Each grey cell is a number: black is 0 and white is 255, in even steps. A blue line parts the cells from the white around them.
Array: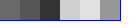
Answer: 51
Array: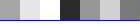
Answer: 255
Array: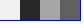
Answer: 166
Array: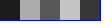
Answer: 88
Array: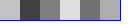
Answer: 127
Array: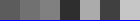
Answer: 128
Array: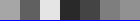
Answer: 229
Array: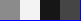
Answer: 22
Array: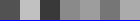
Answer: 57
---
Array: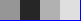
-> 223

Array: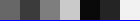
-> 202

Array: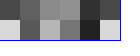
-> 145

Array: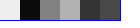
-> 178

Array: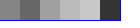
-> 186

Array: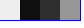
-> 150
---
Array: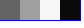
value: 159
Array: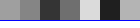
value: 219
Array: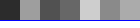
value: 206
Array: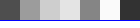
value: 133
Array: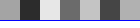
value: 196
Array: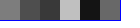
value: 192
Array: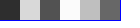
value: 251
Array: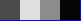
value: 224
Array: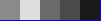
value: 107
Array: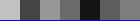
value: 20
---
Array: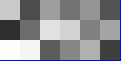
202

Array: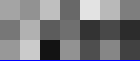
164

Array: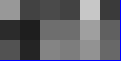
152

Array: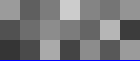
155

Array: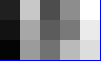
32

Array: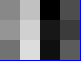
136

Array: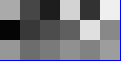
170
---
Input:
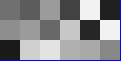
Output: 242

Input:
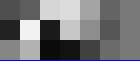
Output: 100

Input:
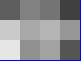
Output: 116

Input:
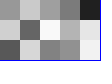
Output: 123

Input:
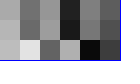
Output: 127

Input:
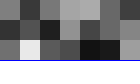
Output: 104

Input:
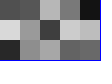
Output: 121

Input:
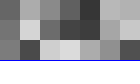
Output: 184

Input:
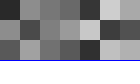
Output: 206
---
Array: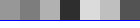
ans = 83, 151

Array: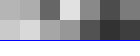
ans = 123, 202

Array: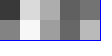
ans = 115, 131

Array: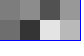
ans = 152, 110

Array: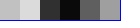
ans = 159, 193

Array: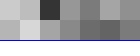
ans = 144, 181
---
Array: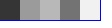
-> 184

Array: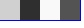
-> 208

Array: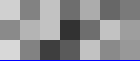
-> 208

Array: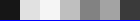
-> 225

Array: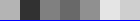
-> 207

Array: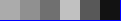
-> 171
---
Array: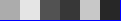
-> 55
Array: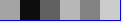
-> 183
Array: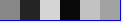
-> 9
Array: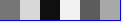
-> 242
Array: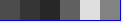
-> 96
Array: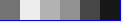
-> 145
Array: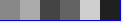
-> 99
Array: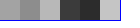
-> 59
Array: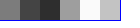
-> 158
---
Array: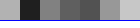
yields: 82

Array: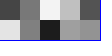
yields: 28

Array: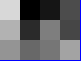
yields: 104

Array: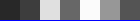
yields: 251

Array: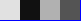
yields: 17

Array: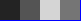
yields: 84

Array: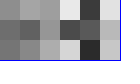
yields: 214

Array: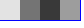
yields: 116

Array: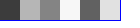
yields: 247
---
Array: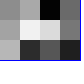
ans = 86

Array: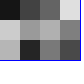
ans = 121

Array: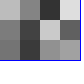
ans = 145

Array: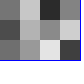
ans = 228

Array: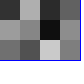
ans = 202

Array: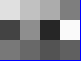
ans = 83
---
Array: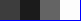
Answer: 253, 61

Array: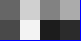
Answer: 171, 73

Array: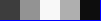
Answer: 13, 61

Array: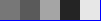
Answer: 231, 119

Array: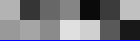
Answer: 193, 153

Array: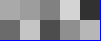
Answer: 49, 107

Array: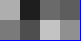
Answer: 93, 122

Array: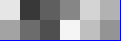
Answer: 178, 163
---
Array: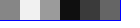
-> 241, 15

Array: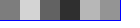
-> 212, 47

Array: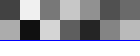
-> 240, 16

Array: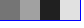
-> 225, 32

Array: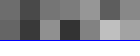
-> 191, 51

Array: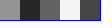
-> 244, 39

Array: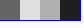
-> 223, 31

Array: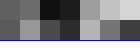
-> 213, 16
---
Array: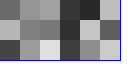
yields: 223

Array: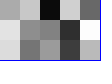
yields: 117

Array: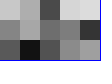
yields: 18

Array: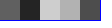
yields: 36

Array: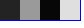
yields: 35

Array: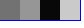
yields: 114

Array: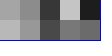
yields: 152
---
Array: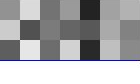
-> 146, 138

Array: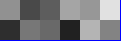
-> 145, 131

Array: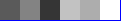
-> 90, 255

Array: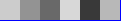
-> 204, 184

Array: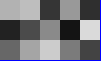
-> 178, 67

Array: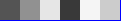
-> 84, 204

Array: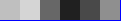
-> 191, 143

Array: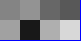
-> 132, 216
